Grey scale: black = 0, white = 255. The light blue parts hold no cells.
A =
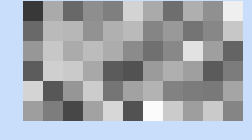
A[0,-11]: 56
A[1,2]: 183
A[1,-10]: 186
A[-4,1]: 199
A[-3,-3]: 159
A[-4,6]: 112
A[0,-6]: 211
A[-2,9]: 121
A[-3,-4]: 175
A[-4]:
[151, 199, 171, 188, 172, 139, 112, 136, 226, 159, 100]
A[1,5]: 186
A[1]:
[105, 186, 183, 146, 176, 186, 133, 153, 116, 135, 199]
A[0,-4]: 110
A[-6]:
[56, 170, 104, 142, 127, 211, 170, 110, 175, 144, 239]
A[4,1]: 87
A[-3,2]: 202
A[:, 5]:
[211, 186, 139, 82, 162, 82]

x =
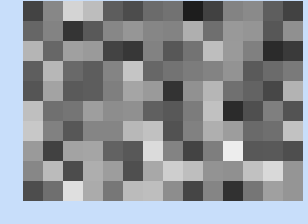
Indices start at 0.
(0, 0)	67
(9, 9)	133
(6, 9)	175
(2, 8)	115
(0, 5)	76
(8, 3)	174
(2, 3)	154
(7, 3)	165
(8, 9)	147
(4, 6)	154
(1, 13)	144
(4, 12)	71
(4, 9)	182
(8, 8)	190
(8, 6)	168
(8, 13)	149
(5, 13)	83
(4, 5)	165
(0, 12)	94
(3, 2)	105
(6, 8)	129
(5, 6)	96
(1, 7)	131
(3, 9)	131
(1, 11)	149
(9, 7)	141
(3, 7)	115
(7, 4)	98
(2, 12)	43
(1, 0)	102
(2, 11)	128
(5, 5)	144
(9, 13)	149
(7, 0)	154
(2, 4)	67
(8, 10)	144

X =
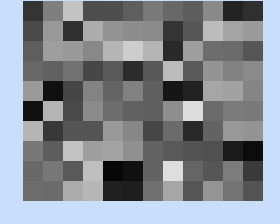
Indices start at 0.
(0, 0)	52
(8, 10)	124
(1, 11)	154
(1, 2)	47
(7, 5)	144
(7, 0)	120
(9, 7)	166
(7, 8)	83
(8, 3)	191
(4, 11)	133
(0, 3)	77
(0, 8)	93
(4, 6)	95
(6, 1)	56
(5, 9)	107
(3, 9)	148
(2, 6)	181
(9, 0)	108
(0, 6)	121
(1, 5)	141
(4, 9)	166
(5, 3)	139
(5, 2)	73
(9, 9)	149
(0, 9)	137
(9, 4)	32
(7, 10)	26
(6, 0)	181
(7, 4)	163
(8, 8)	101
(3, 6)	88
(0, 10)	35
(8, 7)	222
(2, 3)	136
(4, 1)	16
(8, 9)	86

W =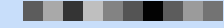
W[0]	92
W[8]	155
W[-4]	3

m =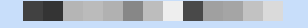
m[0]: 65
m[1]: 52
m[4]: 177
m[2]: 181
